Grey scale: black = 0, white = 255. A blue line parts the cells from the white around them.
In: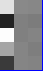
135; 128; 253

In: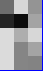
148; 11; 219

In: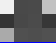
194; 75; 80

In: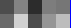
118; 149

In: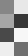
232; 166

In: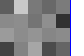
123; 143; 148; 131
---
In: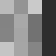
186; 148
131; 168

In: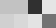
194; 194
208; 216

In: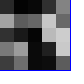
41; 3
163; 92

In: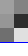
160; 131
150; 46

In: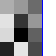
174; 153
226; 52

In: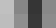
192; 134
189; 143

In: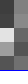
62; 128
66; 137
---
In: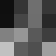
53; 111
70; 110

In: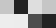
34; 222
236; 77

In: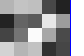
195; 191
100; 90

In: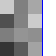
128; 167
130; 204

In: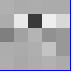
171; 173
232; 57

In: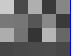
73; 175
118; 86

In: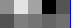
227; 163
127; 117
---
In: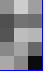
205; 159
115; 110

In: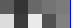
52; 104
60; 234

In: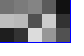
123; 132
185; 80

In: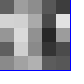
158; 141
209; 170

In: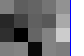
94; 100
66; 96

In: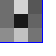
212; 86
25; 100

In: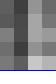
63; 148
73; 166
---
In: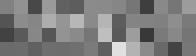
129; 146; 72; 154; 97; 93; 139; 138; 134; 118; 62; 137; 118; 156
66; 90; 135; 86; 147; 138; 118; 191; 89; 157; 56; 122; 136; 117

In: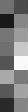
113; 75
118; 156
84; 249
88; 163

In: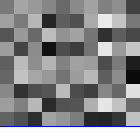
121; 165; 153; 134; 106; 138; 162; 128; 143; 66
85; 153; 105; 188; 146; 163; 117; 48; 93; 72
95; 187; 142; 180; 130; 161; 156; 76; 123; 29
136; 49; 78; 86; 186; 76; 63; 135; 103; 223
99; 80; 45; 162; 149; 125; 39; 37; 54; 192

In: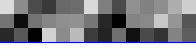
219; 140; 76; 57; 104; 109; 217; 127; 74; 144; 129; 142; 174; 207
40; 88; 1; 209; 139; 186; 60; 35; 111; 16; 75; 52; 131; 93

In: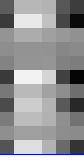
92; 183; 183; 179; 87; 61
148; 172; 172; 160; 152; 145
131; 148; 148; 149; 129; 125
120; 185; 185; 162; 142; 110
123; 188; 188; 177; 143; 114
84; 222; 222; 178; 106; 51

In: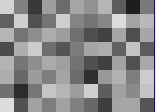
210; 129; 56; 158; 107; 166; 146; 181; 93; 30; 122
181; 116; 142; 172; 157; 112; 78; 65; 166; 78; 167
179; 117; 142; 170; 159; 115; 79; 64; 161; 80; 168
113; 44; 118; 197; 181; 157; 207; 93; 161; 138; 196

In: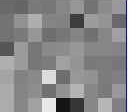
106; 102; 122; 118; 134; 150; 114; 140; 153
114; 122; 150; 111; 119; 132; 113; 134; 161
175; 156; 119; 124; 161; 148; 122; 123; 119
171; 133; 141; 112; 147; 179; 134; 122; 153

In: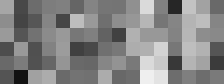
166; 72; 108; 125; 128; 101; 132; 117; 116; 144; 218; 129; 38; 195; 162; 105
154; 85; 114; 139; 153; 119; 128; 98; 65; 177; 152; 152; 131; 182; 141; 137
105; 124; 81; 102; 149; 105; 103; 134; 147; 121; 218; 201; 56; 180; 163; 59

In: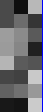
74; 14; 184
157; 139; 90
181; 91; 84
97; 112; 152
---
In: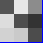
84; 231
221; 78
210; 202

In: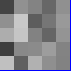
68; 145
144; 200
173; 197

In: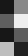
23; 137
95; 238
23; 93

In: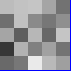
188; 194
111; 193
165; 94

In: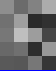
142; 107
113; 159
119; 191

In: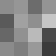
141; 150
90; 161
103; 145

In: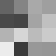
100; 132
73; 69
179; 214

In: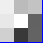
239; 187
232; 254
208; 57
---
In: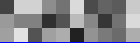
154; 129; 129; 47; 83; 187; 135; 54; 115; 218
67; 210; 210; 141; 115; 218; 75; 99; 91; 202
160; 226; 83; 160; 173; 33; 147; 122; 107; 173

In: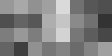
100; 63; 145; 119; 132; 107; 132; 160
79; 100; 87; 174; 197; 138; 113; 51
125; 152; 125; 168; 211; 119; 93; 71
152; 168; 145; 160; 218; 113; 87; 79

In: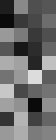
86; 23; 44; 101
10; 57; 72; 109
199; 72; 101; 115
153; 123; 57; 79
30; 137; 79; 86
161; 145; 10; 145
115; 153; 220; 93
173; 161; 37; 192
153; 173; 123; 131
51; 180; 65; 101

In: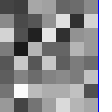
124; 25; 181; 101; 101; 181; 153
68; 62; 167; 161; 101; 108; 138
153; 68; 116; 161; 218; 181; 167
138; 74; 86; 146; 224; 48; 211
211; 80; 33; 230; 48; 146; 153
94; 131; 108; 131; 138; 124; 193
86; 199; 86; 199; 94; 124; 108
116; 251; 187; 173; 173; 193; 80

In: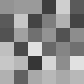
191; 74; 225; 104; 133; 112
177; 97; 169; 184; 169; 184
147; 154; 154; 62; 207; 90
82; 161; 112; 147; 82; 141
199; 184; 54; 213; 141; 225
90; 199; 68; 126; 177; 68

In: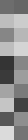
197; 65
109; 102
219; 116
164; 122
52; 134
86; 142
58; 157
134; 183
189; 204
189; 212

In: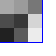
76; 56; 213
33; 91; 236
169; 155; 119
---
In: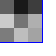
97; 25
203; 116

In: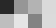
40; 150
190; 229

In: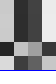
202; 46
204; 45

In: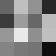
101; 191
59; 156

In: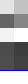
227; 194
101; 134

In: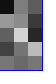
16; 126
153; 139

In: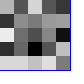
181; 84
52; 141
